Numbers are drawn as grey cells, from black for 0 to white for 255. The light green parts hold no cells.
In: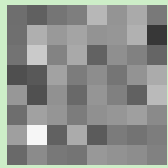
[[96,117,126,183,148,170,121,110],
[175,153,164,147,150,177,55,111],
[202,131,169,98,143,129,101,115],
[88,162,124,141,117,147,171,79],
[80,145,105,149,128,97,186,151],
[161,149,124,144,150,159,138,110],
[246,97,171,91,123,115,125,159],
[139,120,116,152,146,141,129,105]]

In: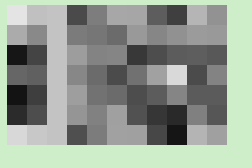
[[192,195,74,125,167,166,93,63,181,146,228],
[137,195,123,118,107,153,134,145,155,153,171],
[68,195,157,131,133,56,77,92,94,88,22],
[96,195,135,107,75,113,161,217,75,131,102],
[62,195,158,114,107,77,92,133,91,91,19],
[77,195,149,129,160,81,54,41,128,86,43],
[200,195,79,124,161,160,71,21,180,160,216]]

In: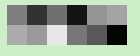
[[50,112,20,148,163,127],
[154,232,119,88,5,172]]

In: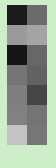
[[107,26],
[164,154],
[103,22],
[98,117],
[70,127],
[116,129],
[118,195]]

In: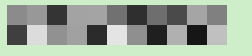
[[152,52,163,164,113,47,110,74,165,128,139],
[220,145,161,43,228,143,31,176,22,192,63]]

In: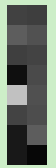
[[62,65],
[81,93],
[67,63],
[74,15],
[80,193],
[77,67],
[93,24],
[7,24]]

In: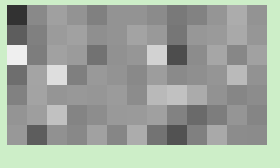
[[137,160,147,128,147,147,139,121,130,149,172,147,50],
[128,155,161,143,147,163,153,118,151,154,169,150,93],
[125,161,155,114,145,150,210,77,140,166,135,161,239],
[164,222,127,153,147,137,157,138,143,149,186,146,110],
[163,149,152,150,155,140,185,193,171,146,134,140,129],
[158,193,132,141,153,154,160,130,106,125,149,133,148],
[93,145,136,161,134,172,115,82,128,169,140,139,152]]
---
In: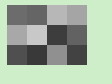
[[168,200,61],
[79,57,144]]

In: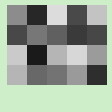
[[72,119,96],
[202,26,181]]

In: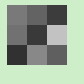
[[113,57,194],
[49,136,95]]

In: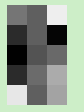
[[43,95,5],
[1,83,105]]

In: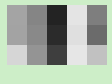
[[163,137,43],
[214,148,62]]

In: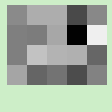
[[127,124,167],
[127,194,179]]

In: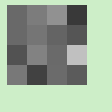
[[105,117,100],
[82,130,106]]
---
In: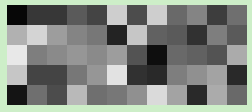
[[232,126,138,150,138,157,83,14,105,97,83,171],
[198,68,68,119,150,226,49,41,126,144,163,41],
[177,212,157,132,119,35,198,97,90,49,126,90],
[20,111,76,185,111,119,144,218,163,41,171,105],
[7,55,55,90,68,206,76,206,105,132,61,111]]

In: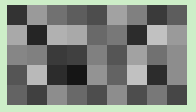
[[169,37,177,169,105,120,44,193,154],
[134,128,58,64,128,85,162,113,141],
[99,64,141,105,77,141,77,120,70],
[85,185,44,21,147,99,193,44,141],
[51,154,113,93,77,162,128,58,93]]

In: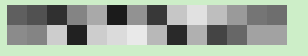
[[139,132,205,33,205,219,233,184,41,176,68,103,162,162],
[95,81,48,132,169,27,146,56,198,225,190,154,117,110]]

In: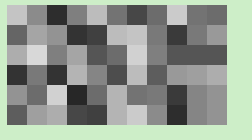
[[196,139,45,127,188,115,71,108,203,115,108],
[173,216,127,165,85,108,209,127,85,85,85],
[147,108,209,39,108,180,115,121,58,133,147],
[101,165,147,51,64,188,196,121,58,121,153],
[93,159,173,71,64,180,203,139,45,133,147],
[51,121,51,180,133,77,188,93,153,159,173]]

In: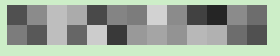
[[124,88,190,102,204,57,153,165,147,184,177,109,80],
[80,139,190,171,73,132,124,210,139,65,37,139,109]]

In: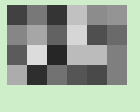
[[172,46,114,85,73,127],
[134,166,98,214,79,106],
[91,220,38,187,187,127],
[65,120,52,193,140,148]]

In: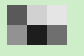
[[146,29,111],
[89,209,229]]

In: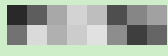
[[114,218,176,204,225,141,62,101],
[41,93,168,211,190,78,134,161]]
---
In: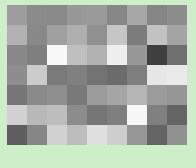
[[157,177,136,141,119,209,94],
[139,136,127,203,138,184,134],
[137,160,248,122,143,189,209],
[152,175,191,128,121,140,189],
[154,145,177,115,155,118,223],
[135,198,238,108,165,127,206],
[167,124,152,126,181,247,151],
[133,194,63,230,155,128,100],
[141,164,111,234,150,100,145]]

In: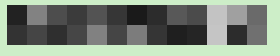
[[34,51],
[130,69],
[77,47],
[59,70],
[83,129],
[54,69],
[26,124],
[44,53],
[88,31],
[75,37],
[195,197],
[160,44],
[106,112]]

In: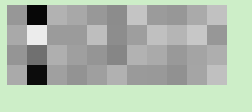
[[151,169,149,170],
[7,236,112,12],
[178,155,175,160],
[168,155,159,147],
[152,190,149,159],
[140,141,134,177],
[196,158,178,154],
[155,192,170,153],
[151,181,153,145],
[170,199,164,165],
[193,151,174,192]]

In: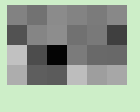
[[130,82,193,173],
[114,133,76,94],
[139,141,4,91],
[131,113,123,189],
[123,121,105,158],
[136,63,104,167]]

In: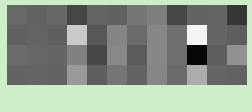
[[104,97,107,99],
[98,100,102,101],
[103,95,101,99],
[69,202,129,153],
[101,87,71,94],
[97,132,136,117],
[118,107,91,99],
[126,135,135,134],
[70,112,111,107],
[99,244,7,172],
[100,101,93,101],
[54,94,145,98]]

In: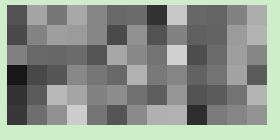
[[82,73,128,23,50,55],
[164,131,104,72,91,110],
[119,158,103,86,185,145],
[168,155,108,136,165,204],
[133,134,85,118,130,117],
[105,74,167,104,141,85],
[107,145,136,178,113,138],
[50,82,115,121,94,176],
[199,130,208,133,150,177],
[103,96,77,98,83,45],
[100,99,107,115,91,122],
[130,155,158,163,115,133],
[173,179,134,91,180,147]]
